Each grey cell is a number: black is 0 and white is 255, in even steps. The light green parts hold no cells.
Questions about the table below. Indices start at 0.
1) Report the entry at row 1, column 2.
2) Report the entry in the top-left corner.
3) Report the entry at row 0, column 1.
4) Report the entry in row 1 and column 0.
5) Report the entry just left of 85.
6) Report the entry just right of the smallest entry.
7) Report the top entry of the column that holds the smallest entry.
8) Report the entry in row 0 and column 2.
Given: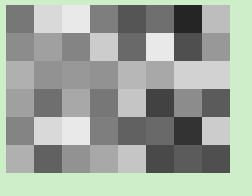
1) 132
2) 119
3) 217
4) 140
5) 126
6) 189
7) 37
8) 233

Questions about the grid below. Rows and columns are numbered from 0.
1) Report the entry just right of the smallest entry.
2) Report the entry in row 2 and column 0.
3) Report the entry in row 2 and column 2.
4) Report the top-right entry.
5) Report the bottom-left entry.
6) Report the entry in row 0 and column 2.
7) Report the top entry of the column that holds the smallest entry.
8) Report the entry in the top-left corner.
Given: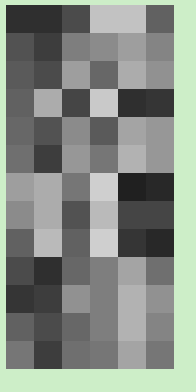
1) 40
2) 90
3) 158
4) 97
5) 118
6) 75
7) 194
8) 47

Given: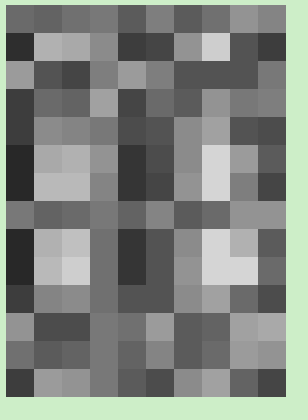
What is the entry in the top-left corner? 106
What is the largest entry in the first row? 147
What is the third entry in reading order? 112
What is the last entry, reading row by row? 69
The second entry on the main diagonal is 177
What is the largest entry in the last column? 169
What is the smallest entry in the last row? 61
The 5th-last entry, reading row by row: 76
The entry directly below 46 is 155
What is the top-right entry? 132
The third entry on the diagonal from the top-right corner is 83
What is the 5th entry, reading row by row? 91
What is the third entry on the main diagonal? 69
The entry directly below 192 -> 206

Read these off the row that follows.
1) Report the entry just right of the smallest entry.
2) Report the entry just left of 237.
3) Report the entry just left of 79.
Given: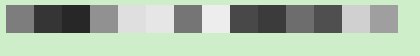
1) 145
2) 117
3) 109

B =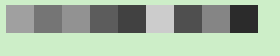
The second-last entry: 133
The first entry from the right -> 43
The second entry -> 117

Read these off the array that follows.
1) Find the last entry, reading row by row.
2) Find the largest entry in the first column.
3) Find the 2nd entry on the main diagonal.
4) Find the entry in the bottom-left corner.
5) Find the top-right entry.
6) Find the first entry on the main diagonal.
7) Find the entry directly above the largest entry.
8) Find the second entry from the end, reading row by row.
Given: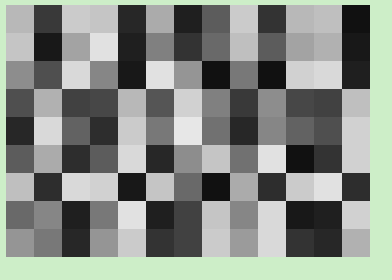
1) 177
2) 197
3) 24
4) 149
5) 17
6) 184
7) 209
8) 39

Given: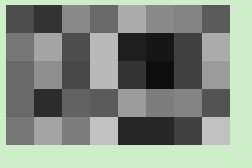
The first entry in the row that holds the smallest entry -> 105
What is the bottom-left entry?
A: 118
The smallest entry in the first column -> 77
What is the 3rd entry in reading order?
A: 137
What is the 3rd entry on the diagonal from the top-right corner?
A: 14
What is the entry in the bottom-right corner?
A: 193
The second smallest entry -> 22
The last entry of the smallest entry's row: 156
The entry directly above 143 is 164
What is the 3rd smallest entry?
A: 30
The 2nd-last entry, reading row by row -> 65
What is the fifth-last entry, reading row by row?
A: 193

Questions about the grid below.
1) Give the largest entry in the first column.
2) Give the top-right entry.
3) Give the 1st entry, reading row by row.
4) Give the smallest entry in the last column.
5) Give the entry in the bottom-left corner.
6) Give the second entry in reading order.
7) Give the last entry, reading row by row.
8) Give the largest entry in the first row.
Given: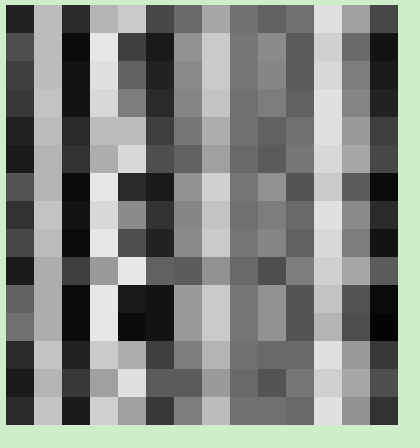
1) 112
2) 71
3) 34
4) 4
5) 42
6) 188
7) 50
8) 224

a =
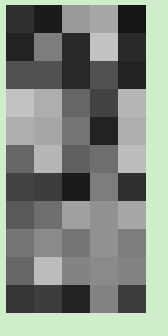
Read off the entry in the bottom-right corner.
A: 61
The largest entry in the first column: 194
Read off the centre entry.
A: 96
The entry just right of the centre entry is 110
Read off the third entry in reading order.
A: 153
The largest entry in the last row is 131
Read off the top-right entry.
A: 21
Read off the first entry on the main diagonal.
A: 47
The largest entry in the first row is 167
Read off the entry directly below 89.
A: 117
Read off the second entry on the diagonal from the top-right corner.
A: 194
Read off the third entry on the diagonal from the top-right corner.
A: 41
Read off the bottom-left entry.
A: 53
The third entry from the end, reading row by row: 34
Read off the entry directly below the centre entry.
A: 27
